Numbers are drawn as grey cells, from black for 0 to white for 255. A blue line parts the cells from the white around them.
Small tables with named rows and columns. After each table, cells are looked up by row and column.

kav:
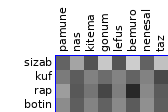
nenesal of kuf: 130
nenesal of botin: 144
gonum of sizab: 200
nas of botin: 94
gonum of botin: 97
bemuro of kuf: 99
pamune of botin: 140
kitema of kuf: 129
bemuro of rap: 40
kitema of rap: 117
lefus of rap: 126
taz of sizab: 193
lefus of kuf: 131
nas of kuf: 92
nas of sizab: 164
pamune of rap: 157
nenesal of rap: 137

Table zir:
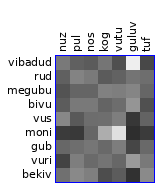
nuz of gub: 103
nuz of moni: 59
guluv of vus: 55
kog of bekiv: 77
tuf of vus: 99
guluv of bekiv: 49
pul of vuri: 126
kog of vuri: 116
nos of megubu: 101
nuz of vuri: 67
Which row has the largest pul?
bekiv

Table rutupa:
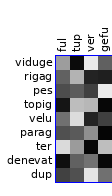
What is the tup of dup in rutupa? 80
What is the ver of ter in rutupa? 7
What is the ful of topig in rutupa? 21
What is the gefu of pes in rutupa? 235
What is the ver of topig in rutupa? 183
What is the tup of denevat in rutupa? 97
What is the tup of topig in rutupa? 189
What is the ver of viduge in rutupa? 234
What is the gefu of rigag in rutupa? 31
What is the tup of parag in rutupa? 90
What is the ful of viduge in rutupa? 157
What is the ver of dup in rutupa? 228
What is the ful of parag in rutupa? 80
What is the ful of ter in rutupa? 218

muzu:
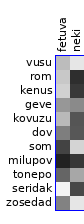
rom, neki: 46
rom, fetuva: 200
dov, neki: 87
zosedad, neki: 230
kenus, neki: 56
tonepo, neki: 167
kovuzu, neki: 85

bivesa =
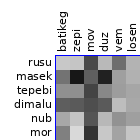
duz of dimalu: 90
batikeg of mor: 128
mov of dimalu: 78
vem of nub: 146
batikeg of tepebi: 144
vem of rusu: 110
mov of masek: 95
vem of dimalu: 189
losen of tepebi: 166
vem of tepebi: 157
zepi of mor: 217
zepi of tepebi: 143
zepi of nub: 196
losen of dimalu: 168
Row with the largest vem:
dimalu

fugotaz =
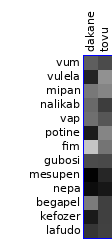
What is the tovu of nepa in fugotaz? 23
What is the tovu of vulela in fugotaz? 145
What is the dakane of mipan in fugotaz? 120
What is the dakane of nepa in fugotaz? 13
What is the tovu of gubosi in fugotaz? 73
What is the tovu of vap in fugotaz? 86
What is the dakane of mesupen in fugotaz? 2
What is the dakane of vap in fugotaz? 111
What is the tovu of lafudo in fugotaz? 65
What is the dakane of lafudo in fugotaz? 54
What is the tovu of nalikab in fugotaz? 61
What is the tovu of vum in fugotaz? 75
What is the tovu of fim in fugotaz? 116
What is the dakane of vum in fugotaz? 94
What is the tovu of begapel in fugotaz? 64
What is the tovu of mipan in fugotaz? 133
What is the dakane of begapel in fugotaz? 123
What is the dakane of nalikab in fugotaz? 105
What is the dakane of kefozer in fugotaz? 26

